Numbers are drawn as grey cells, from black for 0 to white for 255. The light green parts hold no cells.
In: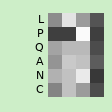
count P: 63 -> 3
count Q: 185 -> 2

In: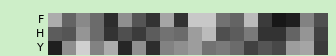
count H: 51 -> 3
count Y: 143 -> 3

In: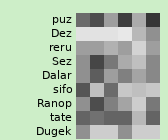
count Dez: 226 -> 3
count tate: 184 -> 1
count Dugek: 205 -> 4
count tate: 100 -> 4
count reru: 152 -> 0

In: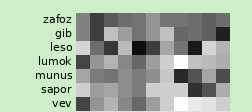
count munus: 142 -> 2
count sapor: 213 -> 0
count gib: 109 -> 1
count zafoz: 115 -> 3
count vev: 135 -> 1
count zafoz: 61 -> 1

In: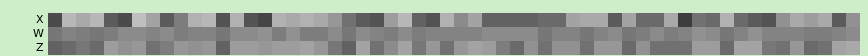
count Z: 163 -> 7
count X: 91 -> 6
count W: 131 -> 18

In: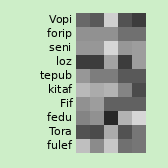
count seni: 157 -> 1
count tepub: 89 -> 2
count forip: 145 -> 3
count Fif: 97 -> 3
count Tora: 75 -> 1
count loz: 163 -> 1

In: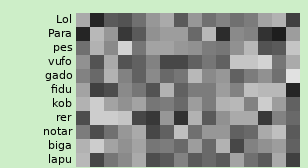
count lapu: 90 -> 4
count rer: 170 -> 2
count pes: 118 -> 2
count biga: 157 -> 2

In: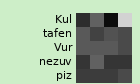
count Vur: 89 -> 3
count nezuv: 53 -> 3
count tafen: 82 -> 1
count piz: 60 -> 3
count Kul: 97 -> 1

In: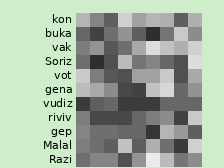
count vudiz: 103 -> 4
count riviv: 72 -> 3
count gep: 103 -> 2
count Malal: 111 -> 2
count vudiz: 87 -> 0
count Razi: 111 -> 1

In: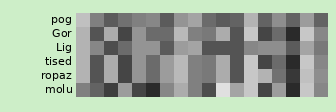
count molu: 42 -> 2
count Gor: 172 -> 2

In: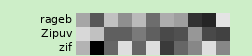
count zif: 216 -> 0
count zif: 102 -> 3

